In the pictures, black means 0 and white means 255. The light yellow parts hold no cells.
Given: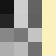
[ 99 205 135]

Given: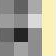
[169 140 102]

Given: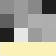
[ 31 175 230]

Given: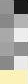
[ 27 136]

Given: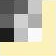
[200 208  28]

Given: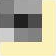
[164  32 205]

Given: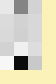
[211 210 217]

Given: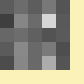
[ 84 214  96 137  76]
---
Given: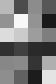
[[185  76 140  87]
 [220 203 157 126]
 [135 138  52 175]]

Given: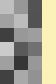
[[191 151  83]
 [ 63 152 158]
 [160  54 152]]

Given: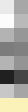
[[234 167]
 [179 151]
 [180 148]
 [199 165]]

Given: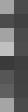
[[165  75]
 [163  75]
 [ 58  63]
 [ 95  67]]

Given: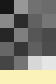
[[ 23 151 113 108]
 [ 38 127  86  74]
 [ 69 116 215 229]]

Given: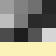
[[157 129 112  39]
 [ 75  30  83 213]]
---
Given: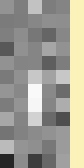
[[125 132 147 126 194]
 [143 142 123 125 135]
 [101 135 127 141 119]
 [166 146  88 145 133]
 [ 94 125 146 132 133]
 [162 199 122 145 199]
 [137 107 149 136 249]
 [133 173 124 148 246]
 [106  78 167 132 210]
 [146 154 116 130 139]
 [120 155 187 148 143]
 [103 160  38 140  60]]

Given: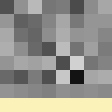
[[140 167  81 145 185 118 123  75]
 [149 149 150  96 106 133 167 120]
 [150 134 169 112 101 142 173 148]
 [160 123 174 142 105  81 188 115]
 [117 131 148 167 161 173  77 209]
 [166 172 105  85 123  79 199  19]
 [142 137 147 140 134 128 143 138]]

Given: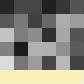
[[ 54  84  39  71  71  32]
 [172 156  88 120  64 105]
 [167  84 195 125 141  47]
 [144  91 130  28 178 176]
 [184  66 220 118 156  70]]

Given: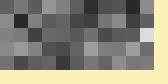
[[ 41 139  95 119  91 149 128  93  47  79  83]
 [ 64  95 139  40 128  92  99  70  64 116 137]
 [ 91 220 130 123  65 105 100  88 112  75  90]
 [157 109 137 153 131  81  76  99 157 125 122]
 [120 124 114  75  94 100  57  92 119 100 142]]

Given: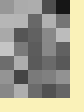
[[ 78  22 151 171 173]
 [177 117 182 181 104]
 [137 188 169  85  97]
 [136  97 197 122  92]
 [106  88 109 173  90]
 [128 146 148  68 122]
 [ 81 101 135 174 107]]

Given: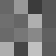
[[ 59  86 103 152]
 [175  87 111 102]
 [136  96 106 119]
 [193  92 174  70]]

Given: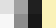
[[161  32 224]
 [141  24 247]]

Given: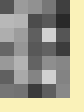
[[119  63  84 155 145]
 [ 89  41 184 180  76]
 [209  85 174 157  95]
 [ 98  60 102 150  88]
 [142 134 153 179  99]
 [208 131  96 169 132]
 [ 94 136 117 114  58]]

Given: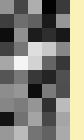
[[  3  58 148  70 174]
 [ 26 150  62 110  97]
 [ 46  24  13 144  28]
 [201 135  65 119 222]
 [101  55 167 245 211]
 [ 36  80  85 121  56]
 [123  78 141 150  13]
 [ 48 187 134 124 149]
 [ 72 165  19 114 164]
 [ 98 170 152 187 116]]
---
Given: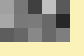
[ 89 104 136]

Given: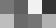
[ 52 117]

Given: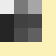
[166  65  37]

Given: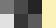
[36 54]

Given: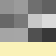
[ 97 199 166]

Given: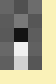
[108 121  89]

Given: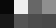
[143  76]

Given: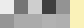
[147 178]

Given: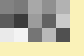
[178  98 117]
